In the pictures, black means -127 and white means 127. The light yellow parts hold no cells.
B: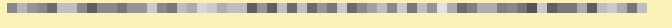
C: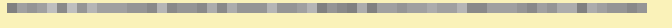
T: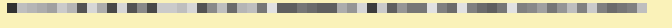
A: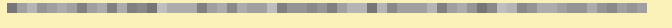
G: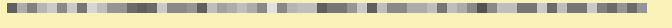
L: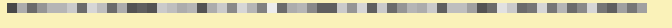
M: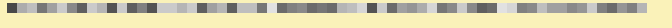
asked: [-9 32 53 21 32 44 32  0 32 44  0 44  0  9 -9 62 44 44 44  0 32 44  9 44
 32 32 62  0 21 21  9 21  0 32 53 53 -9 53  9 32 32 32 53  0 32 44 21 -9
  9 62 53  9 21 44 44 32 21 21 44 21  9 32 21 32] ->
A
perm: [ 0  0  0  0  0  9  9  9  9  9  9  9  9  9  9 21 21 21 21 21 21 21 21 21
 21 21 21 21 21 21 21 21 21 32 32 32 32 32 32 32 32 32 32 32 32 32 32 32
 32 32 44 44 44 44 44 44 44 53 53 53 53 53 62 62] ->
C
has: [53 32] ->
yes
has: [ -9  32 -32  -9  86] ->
no
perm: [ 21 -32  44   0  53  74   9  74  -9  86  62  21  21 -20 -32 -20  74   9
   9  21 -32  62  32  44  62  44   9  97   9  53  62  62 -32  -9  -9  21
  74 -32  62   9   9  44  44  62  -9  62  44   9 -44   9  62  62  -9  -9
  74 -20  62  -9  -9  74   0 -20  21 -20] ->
G

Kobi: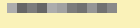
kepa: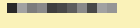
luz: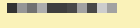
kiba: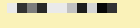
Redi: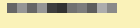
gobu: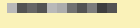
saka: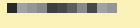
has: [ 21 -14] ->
yes
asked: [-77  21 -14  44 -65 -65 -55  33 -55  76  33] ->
luz

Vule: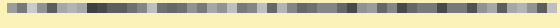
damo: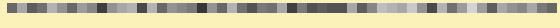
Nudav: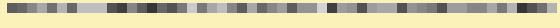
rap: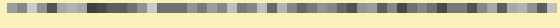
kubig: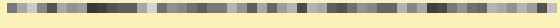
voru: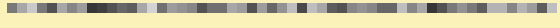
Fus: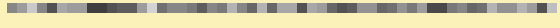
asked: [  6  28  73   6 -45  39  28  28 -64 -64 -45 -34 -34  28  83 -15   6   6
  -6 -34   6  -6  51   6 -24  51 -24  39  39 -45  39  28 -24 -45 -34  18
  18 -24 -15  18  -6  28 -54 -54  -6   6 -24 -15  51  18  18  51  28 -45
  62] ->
Fus
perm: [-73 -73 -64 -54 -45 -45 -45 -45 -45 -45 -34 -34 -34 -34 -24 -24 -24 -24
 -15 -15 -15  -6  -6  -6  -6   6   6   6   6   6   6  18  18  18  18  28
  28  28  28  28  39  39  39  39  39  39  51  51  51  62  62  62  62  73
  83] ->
voru
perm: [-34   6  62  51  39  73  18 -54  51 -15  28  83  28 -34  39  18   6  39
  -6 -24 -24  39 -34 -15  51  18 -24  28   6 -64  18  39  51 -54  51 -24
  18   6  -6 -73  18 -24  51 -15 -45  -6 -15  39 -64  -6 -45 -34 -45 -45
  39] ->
damo
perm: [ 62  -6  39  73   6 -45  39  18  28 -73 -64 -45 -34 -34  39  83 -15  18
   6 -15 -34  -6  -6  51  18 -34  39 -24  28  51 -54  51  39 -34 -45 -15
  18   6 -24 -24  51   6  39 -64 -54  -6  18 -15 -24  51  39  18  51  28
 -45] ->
kubig
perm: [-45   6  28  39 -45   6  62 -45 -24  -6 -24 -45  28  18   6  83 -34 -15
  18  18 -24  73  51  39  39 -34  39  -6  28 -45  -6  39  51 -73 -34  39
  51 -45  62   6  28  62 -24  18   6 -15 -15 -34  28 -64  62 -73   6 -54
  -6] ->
voru
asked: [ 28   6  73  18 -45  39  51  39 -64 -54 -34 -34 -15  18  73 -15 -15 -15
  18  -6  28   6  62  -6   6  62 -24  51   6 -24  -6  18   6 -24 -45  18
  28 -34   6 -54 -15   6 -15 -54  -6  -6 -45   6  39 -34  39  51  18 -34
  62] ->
rap

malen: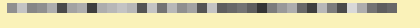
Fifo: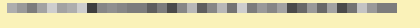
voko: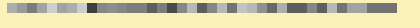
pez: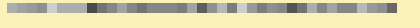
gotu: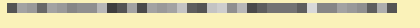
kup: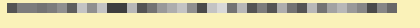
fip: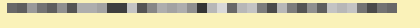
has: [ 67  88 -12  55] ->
yes
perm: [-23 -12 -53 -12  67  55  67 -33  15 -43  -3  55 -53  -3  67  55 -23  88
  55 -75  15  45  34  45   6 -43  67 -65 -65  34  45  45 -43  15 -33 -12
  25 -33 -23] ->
fip
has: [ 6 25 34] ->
no
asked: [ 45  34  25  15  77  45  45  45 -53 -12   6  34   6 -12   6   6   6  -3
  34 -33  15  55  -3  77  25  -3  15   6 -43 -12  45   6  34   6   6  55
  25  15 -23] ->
pez
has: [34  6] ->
yes
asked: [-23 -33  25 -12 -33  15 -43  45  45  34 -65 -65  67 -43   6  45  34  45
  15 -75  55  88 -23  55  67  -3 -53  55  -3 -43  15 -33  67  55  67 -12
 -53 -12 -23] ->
fip

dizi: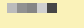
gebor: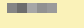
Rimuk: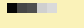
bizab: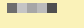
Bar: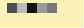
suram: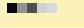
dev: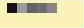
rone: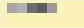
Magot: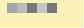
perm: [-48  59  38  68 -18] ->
bizab
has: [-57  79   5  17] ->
no
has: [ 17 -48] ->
yes
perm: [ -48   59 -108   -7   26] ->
Bar
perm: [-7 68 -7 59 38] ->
Magot
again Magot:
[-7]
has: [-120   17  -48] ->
yes

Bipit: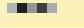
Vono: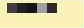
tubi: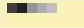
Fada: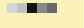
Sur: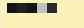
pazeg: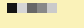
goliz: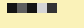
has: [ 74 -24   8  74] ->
no
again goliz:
[-107]
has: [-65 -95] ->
yes
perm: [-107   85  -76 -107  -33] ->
goliz
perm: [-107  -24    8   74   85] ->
pazeg
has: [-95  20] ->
yes
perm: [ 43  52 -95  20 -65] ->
Bipit

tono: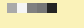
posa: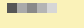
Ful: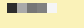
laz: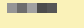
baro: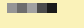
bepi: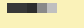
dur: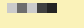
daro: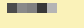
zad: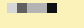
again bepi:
[-71]
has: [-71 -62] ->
no
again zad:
[52]
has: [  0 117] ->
yes
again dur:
[74]
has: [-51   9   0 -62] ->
no
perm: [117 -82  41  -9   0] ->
Ful

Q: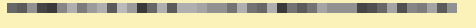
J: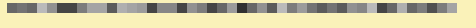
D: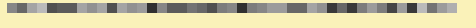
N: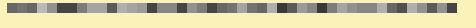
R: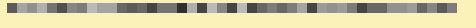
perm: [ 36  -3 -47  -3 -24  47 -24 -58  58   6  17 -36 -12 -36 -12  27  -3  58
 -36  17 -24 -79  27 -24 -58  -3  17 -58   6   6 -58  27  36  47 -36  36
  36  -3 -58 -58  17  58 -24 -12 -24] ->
J
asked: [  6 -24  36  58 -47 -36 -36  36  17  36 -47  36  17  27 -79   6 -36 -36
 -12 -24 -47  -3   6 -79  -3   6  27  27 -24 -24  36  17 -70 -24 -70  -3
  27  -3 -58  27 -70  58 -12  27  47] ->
D
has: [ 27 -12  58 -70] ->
no
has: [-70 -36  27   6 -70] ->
yes

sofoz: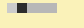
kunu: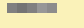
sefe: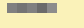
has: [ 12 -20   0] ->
no
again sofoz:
[55]

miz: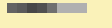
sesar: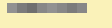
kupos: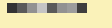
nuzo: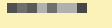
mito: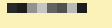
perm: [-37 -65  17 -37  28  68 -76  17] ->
kupos
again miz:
[48]
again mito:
[-98]
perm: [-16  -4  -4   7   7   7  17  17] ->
sesar
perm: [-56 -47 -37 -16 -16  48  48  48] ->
nuzo
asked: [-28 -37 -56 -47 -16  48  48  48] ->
miz

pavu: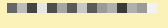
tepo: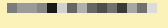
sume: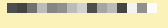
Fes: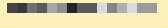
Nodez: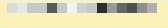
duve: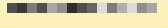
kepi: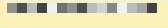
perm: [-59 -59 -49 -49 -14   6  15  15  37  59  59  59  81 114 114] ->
kepi
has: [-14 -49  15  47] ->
no

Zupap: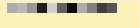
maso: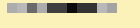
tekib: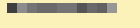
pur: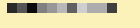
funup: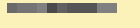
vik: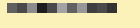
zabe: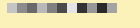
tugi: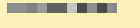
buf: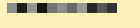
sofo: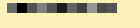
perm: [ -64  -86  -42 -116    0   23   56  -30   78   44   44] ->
pur
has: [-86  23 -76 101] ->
no
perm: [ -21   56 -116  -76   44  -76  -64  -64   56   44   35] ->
maso
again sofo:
[-42]
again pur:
[44]
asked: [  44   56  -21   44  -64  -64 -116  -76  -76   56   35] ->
maso

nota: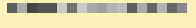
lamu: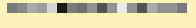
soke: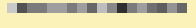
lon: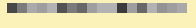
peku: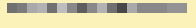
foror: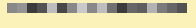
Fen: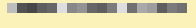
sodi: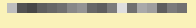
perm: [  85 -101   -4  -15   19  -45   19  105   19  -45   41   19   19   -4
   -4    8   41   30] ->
lamu
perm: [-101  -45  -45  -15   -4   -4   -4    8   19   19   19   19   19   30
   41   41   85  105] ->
lamu

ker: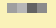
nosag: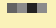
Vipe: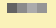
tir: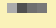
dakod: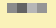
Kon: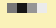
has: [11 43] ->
yes
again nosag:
[11]
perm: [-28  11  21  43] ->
Vipe
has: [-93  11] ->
yes

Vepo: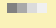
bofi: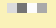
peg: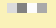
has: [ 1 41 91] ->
yes
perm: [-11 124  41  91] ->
bofi
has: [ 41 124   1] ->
no
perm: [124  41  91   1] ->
peg
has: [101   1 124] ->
no
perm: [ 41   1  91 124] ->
peg
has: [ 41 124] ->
no

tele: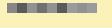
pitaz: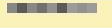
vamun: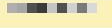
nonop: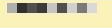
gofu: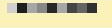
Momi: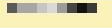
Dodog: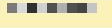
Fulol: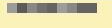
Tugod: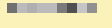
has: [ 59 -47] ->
no
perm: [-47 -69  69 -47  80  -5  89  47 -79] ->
nonop
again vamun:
[-47]

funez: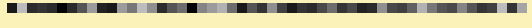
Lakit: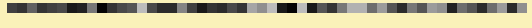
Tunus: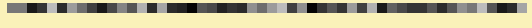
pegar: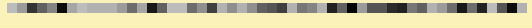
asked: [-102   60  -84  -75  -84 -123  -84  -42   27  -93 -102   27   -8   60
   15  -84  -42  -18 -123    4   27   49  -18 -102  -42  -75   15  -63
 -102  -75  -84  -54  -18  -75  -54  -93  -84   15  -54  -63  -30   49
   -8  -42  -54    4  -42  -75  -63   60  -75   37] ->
funez
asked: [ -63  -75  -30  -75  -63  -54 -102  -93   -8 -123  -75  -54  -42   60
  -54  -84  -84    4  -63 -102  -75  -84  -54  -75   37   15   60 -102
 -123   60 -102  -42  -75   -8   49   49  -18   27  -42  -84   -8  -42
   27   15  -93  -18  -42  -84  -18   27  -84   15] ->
Lakit
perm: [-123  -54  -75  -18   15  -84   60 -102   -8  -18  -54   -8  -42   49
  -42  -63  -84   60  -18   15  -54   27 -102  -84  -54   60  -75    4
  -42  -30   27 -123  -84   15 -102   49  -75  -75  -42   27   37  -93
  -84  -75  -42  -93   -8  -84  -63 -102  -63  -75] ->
Lakit
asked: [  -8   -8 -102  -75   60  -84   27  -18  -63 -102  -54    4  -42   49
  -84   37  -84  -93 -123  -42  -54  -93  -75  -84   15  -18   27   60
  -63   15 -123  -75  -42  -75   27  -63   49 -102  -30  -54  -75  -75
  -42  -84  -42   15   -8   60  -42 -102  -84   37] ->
Tunus
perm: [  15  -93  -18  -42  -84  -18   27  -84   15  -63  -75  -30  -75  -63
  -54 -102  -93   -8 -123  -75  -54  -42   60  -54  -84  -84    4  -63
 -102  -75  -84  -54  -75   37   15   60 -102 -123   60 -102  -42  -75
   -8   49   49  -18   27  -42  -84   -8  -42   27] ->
Lakit

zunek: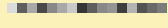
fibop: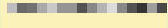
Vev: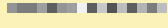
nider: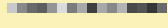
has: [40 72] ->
yes
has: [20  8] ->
no
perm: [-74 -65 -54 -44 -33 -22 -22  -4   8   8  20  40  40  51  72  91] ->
nider
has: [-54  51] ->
no
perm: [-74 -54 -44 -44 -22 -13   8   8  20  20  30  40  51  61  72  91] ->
fibop
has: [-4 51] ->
no
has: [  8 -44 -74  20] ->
no

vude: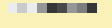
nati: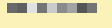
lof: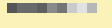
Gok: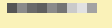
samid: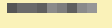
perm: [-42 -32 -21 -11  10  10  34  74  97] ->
Gok
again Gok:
[10]
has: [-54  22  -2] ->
yes
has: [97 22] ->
no
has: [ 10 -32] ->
no
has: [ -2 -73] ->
yes

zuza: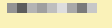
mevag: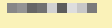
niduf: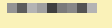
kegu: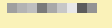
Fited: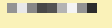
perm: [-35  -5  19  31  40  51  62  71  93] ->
zuza
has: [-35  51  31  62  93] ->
yes

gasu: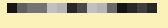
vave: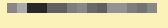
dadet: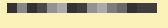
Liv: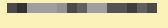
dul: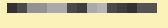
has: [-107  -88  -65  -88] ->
yes
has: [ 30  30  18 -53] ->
yes
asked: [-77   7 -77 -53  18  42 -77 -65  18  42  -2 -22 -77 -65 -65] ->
dadet

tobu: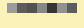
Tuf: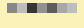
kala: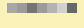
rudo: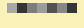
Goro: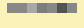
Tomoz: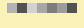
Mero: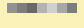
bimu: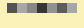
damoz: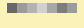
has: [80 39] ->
yes
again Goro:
[7]
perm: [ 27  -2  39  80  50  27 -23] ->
damoz

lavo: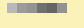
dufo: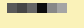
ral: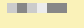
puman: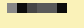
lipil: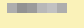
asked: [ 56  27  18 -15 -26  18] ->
lavo
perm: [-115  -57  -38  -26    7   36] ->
dufo
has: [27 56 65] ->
yes
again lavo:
[18]
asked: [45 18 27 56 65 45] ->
lipil
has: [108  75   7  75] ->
no
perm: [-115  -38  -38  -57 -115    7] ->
puman

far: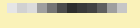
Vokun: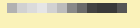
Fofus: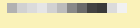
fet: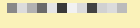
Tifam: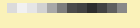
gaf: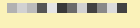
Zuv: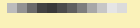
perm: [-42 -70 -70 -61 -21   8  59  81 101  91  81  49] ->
Vokun
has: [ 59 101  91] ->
no
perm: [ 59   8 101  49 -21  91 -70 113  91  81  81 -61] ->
Fofus

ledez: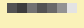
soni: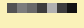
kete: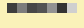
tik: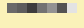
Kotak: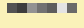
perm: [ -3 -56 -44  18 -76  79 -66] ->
kete
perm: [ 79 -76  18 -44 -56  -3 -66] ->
kete
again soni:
[-66]
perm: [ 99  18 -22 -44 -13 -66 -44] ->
ledez
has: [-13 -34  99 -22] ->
yes

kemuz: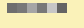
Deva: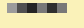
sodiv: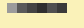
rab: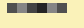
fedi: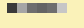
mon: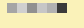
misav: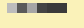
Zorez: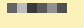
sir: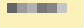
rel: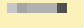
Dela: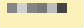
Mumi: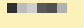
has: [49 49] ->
yes
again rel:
[49]
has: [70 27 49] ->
no

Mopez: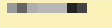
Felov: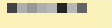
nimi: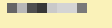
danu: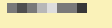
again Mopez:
[55]
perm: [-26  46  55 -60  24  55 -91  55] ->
Mopez
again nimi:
[84]
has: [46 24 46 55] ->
yes
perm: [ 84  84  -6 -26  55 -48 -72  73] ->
nimi
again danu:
[-6]

